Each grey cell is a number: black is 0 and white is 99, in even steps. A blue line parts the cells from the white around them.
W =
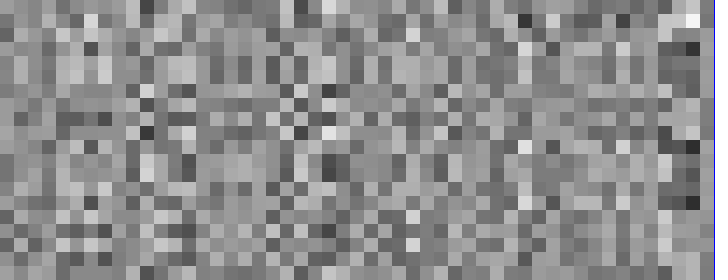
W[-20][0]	61
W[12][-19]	72
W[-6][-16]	44
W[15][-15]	70
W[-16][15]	42
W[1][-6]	52
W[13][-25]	68
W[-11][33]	51
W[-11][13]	81
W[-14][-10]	56
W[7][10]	32
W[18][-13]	61
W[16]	[56, 41, 50, 61, 44, 37, 48, 32, 62, 47, 74, 50, 36, 31, 51, 67, 57, 70, 49, 74, 40, 74, 40, 27, 49, 67, 41, 64, 38, 45, 49, 40, 71, 49, 66, 60, 61, 41, 61, 57, 44, 54, 59, 66, 47, 66, 51, 72, 61, 60, 51]
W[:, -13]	[57, 47, 38, 60, 46, 47, 51, 57, 65, 60, 58, 48, 48, 46, 61, 39, 61, 38, 61, 60]
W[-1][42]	45
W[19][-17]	49
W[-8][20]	35
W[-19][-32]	44
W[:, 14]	[52, 60, 66, 50, 59, 59, 58, 52, 48, 50, 51, 59, 60, 59, 50, 66, 51, 66, 51, 50]
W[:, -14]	[44, 21, 55, 83, 69, 75, 61, 47, 39, 45, 87, 56, 65, 73, 84, 50, 41, 51, 34, 47]
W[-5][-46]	57
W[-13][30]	56
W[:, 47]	[37, 76, 76, 37, 42, 39, 74, 39, 65, 29, 31, 78, 75, 42, 37, 79, 72, 79, 70, 36]
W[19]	[62, 53, 64, 60, 42, 53, 53, 53, 50, 69, 32, 45, 60, 71, 50, 52, 45, 43, 47, 54, 69, 36, 52, 76, 69, 56, 53, 56, 65, 42, 56, 69, 40, 51, 49, 67, 48, 47, 60, 58, 60, 54, 45, 47, 51, 43, 48, 36, 64, 70, 48]
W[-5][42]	51
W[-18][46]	60
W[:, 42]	[41, 36, 54, 70, 51, 55, 67, 44, 57, 40, 68, 63, 67, 54, 71, 51, 59, 52, 54, 45]
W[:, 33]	[52, 57, 64, 53, 61, 61, 57, 53, 46, 51, 55, 58, 59, 61, 53, 64, 49, 64, 49, 51]
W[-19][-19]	53
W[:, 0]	[61, 46, 39, 60, 51, 52, 48, 60, 60, 64, 61, 45, 45, 51, 61, 39, 56, 39, 56, 62]
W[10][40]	64
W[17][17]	57
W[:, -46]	[54, 40, 61, 68, 72, 75, 54, 55, 36, 55, 73, 52, 57, 74, 67, 57, 37, 58, 35, 53]
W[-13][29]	47
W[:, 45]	[40, 52, 59, 57, 45, 46, 68, 43, 63, 38, 52, 68, 68, 46, 57, 59, 66, 60, 62, 43]
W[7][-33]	49
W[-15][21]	42

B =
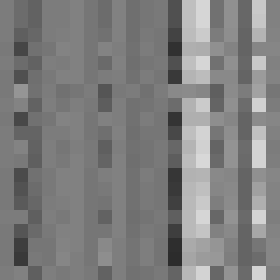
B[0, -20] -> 48
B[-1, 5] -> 49
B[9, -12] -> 50
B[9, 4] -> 48
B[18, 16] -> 49
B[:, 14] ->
[83, 83, 79, 67, 83, 73, 52, 79, 68, 82, 81, 84, 70, 74, 78, 83, 76, 63, 60, 82]
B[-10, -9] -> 47
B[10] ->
[48, 51, 38, 49, 46, 49, 47, 37, 49, 44, 45, 47, 40, 70, 81, 39, 57, 42, 82, 48]
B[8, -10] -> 48
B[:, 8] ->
[50, 50, 50, 49, 50, 49, 47, 49, 49, 50, 49, 50, 50, 50, 50, 50, 50, 49, 49, 49]
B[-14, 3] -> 48
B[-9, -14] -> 47
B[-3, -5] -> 58
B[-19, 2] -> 38
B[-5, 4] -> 47
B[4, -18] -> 38
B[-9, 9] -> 43
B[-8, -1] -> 52
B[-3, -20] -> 47
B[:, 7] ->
[42, 42, 44, 51, 41, 48, 33, 36, 50, 43, 37, 39, 49, 47, 45, 38, 46, 53, 55, 38]
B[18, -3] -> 39
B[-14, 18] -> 63
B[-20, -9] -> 47
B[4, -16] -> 48
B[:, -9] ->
[47, 47, 46, 46, 47, 46, 48, 47, 46, 46, 47, 47, 46, 46, 46, 47, 46, 45, 45, 47]
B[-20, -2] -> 78
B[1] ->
[48, 42, 38, 48, 48, 50, 46, 42, 50, 43, 46, 47, 31, 74, 83, 44, 56, 40, 77, 50]
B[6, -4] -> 54

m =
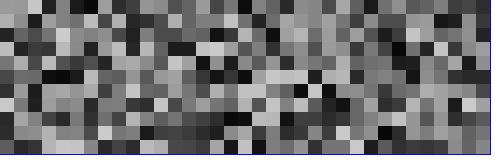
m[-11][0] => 60
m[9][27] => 3
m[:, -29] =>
[4, 73, 50, 13, 31, 72, 66, 16, 19, 29, 52]
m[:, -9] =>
[10, 54, 32, 47, 43, 47, 45, 63, 50, 56, 11]
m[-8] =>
[73, 14, 23, 21, 72, 53, 13, 59, 73, 15, 71, 38, 11, 11, 75, 78, 61, 33, 49, 19, 46, 55, 31, 60, 55, 22, 47, 26, 3, 44, 14, 76, 22, 53, 61]
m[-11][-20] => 27
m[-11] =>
[60, 59, 77, 13, 50, 10, 4, 61, 18, 25, 58, 54, 31, 39, 60, 27, 46, 5, 50, 38, 16, 54, 52, 29, 65, 37, 10, 44, 56, 34, 38, 49, 24, 27, 18]
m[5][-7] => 44
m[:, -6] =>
[34, 58, 76, 44, 12, 8, 45, 70, 58, 58, 23]
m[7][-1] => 62
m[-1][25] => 78
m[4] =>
[46, 67, 28, 72, 31, 22, 31, 14, 63, 66, 54, 34, 76, 62, 7, 56, 11, 53, 35, 58, 17, 53, 46, 39, 68, 38, 43, 45, 11, 12, 53, 41, 64, 10, 55]
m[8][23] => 17
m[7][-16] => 76
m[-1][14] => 23
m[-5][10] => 40
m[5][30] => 55
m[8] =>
[16, 64, 50, 26, 16, 47, 19, 43, 26, 70, 50, 36, 45, 30, 25, 18, 4, 6, 72, 71, 7, 25, 24, 17, 21, 40, 50, 59, 75, 58, 33, 57, 18, 27, 35]
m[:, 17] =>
[5, 44, 70, 33, 53, 5, 75, 69, 6, 65, 75]
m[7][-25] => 18
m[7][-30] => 54
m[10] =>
[36, 16, 20, 70, 77, 76, 52, 16, 26, 17, 72, 67, 28, 27, 23, 64, 9, 75, 7, 49, 42, 56, 19, 45, 45, 78, 11, 35, 19, 23, 21, 24, 54, 39, 52]
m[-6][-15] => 73
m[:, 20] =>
[16, 64, 62, 46, 17, 73, 37, 50, 7, 17, 42]
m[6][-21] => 30
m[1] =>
[68, 55, 11, 61, 50, 44, 73, 27, 68, 15, 19, 30, 68, 39, 49, 49, 75, 44, 14, 42, 64, 57, 52, 62, 46, 24, 54, 30, 30, 58, 60, 9, 12, 55, 22]
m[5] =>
[28, 42, 41, 6, 4, 10, 72, 39, 36, 58, 34, 59, 63, 37, 21, 8, 21, 5, 62, 77, 73, 75, 12, 68, 71, 16, 47, 50, 44, 8, 55, 45, 19, 16, 16]

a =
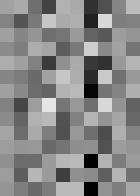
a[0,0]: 63
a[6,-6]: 69
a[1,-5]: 68
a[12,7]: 37
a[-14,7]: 31
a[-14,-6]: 69
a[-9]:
[52, 48, 41, 63, 77, 67, 16, 78, 44, 59]
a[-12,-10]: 62
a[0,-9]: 66
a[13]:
[58, 49, 41, 48, 72, 72, 1, 57, 49, 65]
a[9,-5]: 59
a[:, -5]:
[66, 68, 60, 47, 66, 67, 72, 59, 50, 59, 55, 72, 56, 72]
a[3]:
[54, 49, 67, 64, 36, 47, 80, 53, 63, 45]
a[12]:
[61, 36, 71, 60, 24, 56, 54, 37, 70, 44]
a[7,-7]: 89
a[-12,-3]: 34
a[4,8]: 59
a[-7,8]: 57
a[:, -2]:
[52, 49, 61, 63, 59, 44, 51, 57, 64, 68, 61, 48, 70, 49]
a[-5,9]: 51
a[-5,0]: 64
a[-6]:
[54, 39, 69, 72, 32, 50, 70, 57, 64, 40]
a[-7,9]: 38
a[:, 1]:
[66, 33, 52, 49, 62, 48, 53, 27, 39, 42, 58, 42, 36, 49]
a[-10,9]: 70
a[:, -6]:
[69, 66, 46, 36, 56, 77, 69, 46, 32, 31, 45, 71, 24, 72]
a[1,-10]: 51
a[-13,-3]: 84

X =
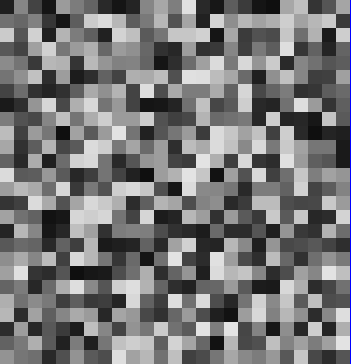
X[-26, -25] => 12
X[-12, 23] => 78
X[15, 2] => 38
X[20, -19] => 53
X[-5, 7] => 24
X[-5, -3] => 74
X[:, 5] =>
[48, 36, 48, 60, 20, 11, 37, 68, 45, 63, 35, 81, 15, 22, 64, 83, 74, 24, 84, 6, 86, 37, 66, 11, 48, 57]
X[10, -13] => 18
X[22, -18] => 15
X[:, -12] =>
[87, 64, 77, 61, 42, 87, 48, 44, 28, 60, 73, 23, 88, 85, 30, 71, 16, 81, 26, 58, 13, 44, 60, 35, 64, 25]
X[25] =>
[57, 46, 43, 16, 31, 57, 35, 30, 86, 63, 71, 44, 74, 25, 29, 46, 65, 53, 48, 59, 34, 77, 28, 17, 33]
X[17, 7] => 10
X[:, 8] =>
[8, 71, 82, 60, 50, 26, 70, 59, 60, 88, 47, 16, 26, 80, 68, 45, 48, 12, 21, 30, 80, 14, 64, 26, 75, 86]
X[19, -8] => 76
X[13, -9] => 46
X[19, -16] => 43
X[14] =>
[20, 25, 85, 66, 32, 64, 84, 78, 68, 17, 37, 70, 64, 30, 51, 55, 16, 23, 73, 73, 30, 27, 28, 78, 60]
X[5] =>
[45, 56, 75, 18, 61, 11, 18, 38, 26, 68, 66, 73, 31, 87, 86, 73, 65, 41, 12, 56, 75, 52, 24, 25, 62]
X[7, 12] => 14
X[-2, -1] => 88
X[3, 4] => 46
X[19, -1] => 74
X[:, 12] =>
[49, 32, 77, 15, 18, 31, 66, 14, 25, 46, 18, 26, 69, 9, 64, 14, 19, 63, 88, 39, 18, 86, 40, 44, 82, 74]
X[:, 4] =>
[60, 8, 70, 46, 69, 61, 19, 28, 74, 6, 27, 42, 35, 83, 32, 9, 15, 38, 25, 33, 67, 24, 52, 23, 13, 31]
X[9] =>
[73, 25, 60, 46, 6, 63, 35, 60, 88, 45, 13, 33, 46, 60, 23, 85, 77, 63, 75, 25, 80, 16, 6, 14, 12]
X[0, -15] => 52
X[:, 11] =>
[65, 71, 46, 19, 8, 73, 30, 9, 32, 33, 61, 61, 61, 31, 70, 11, 30, 16, 44, 18, 39, 24, 19, 79, 37, 44]
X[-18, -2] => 76
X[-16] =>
[65, 19, 36, 70, 27, 35, 85, 80, 47, 64, 41, 61, 18, 73, 66, 85, 75, 53, 84, 47, 78, 63, 46, 46, 10]
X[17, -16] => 14
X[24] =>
[38, 47, 68, 35, 13, 48, 12, 46, 75, 80, 76, 37, 82, 64, 40, 7, 71, 28, 31, 74, 51, 62, 48, 62, 88]
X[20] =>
[39, 48, 15, 41, 67, 86, 53, 33, 80, 86, 69, 39, 18, 13, 39, 40, 60, 35, 11, 10, 84, 67, 17, 27, 44]
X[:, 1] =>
[52, 40, 33, 26, 45, 56, 42, 18, 32, 25, 19, 16, 35, 72, 25, 44, 71, 41, 66, 87, 48, 44, 17, 61, 47, 46]
